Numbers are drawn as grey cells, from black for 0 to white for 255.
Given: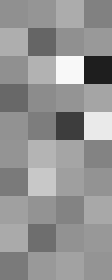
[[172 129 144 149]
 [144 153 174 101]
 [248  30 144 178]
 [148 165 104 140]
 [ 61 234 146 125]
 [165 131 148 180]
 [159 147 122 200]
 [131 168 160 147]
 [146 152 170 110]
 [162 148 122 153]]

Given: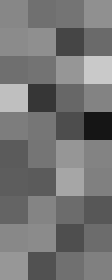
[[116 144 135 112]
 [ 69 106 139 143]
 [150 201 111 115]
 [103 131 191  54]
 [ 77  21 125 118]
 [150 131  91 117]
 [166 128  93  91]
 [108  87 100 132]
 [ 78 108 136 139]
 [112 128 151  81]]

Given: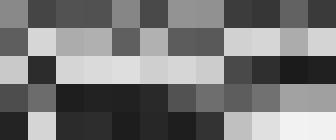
[[ 98  58 137  69  82  81 134  73 147 145  60  54]
 [172 212  94 214 172 176  95 177  92  89 209 214]
 [ 27  32 201  44 213 218 222 207 214 204  73  47]
 [162 160  77 108  30  34  33  41  82 110  93 113]
 [242 241  35 213  43  45  29  39  30  51 192 224]]

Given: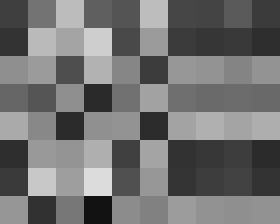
[[ 90  59  63 115 188  95  84 189  70  68]
 [ 57  46  51 186 164 206  73 155  59  54]
 [132 147 143 155  78 178 134  60 151 147]
 [108 105 102  85 143  42 113 162 111 106]
 [164 174 170 136  43 144 147  44 163 176]
 [ 61  43  46 153 148 175  64 164  50  55]
 [ 66  51  58 200 158 220  80 151  52  61]
 [143 146 150  49 119  18 140 129 156 146]]

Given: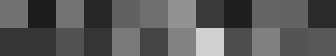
[[ 99  42 114  28 115  38  97 110 146  58  31 101]
 [ 84  87  54  54  81  53 121  68 130 208  77 128]]

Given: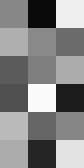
[[ 10 239 135]
 [137 108 175]
 [126 172  91]
 [251  27  80]
 [102 134 186]
 [ 37 227 172]]

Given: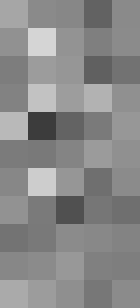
[[ 98 138 166 138 135]
 [127 139 145 213 147]
 [ 96 114 125 156 150]
 [178 144 130 194 157]
 [122 151 185  60  99]
 [155 144 123 121 132]
 [111 139 135 205 150]
 [118 111 146 122  80]
 [136 131 115 121 139]
 [128 126 135 139 152]
 [119 139 170 156 143]]

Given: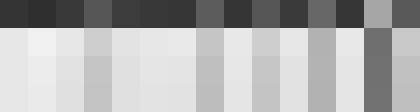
[[166  89  52  47  57  86  60  56  54  92  53  85  58 103  54]
 [111 200 231 240 231 205 227 231 233 197 232 206 230 178 232]
 [113 193 230 236 225 197 224 229 228 191 230 198 226 179 229]
 [114 191 230 234 224 195 224 227 226 189 229 196 226 178 229]]
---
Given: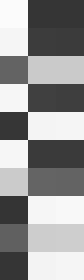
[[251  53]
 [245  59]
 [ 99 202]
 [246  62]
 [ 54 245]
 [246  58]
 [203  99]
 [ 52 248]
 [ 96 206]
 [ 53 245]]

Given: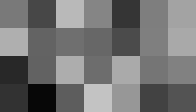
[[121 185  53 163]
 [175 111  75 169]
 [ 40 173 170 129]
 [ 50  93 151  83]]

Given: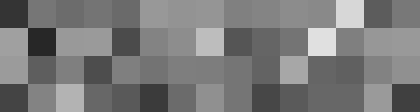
[[ 52 108 106 147 128 140 215 120]
 [160 153  75 141  85 116 127 153]
 [155 127 127 126 117 167  96 144]
 [ 68 179  89 107 117  90 103  64]]

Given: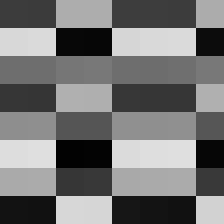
[[ 60 173  61  60]
 [216   7 214 218]
 [110 118 110 111]
 [ 54 176  55  54]
 [142  85 144 144]
 [221   2 219 223]
 [170  54 169 171]
 [ 18 215  22  17]]

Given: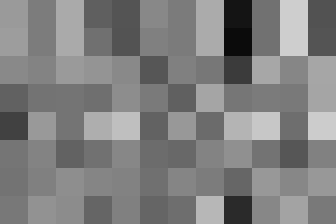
[[154 170  84 123  20 206]
 [157 170  83 123  11 206]
 [137 154 137 128  59 134]
 [ 97 116 141  96 118 121]
 [ 65 116 191 152 180 110]
 [117  98 135 104 144  86]
 [115 142 130 133 102 135]
 [120 140 128 110  42 163]]

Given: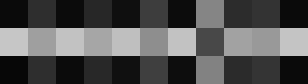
[[ 10  11  15  12  44  10]
 [198 194 191 194 162 196]
 [  7  11  16  13  43  10]]
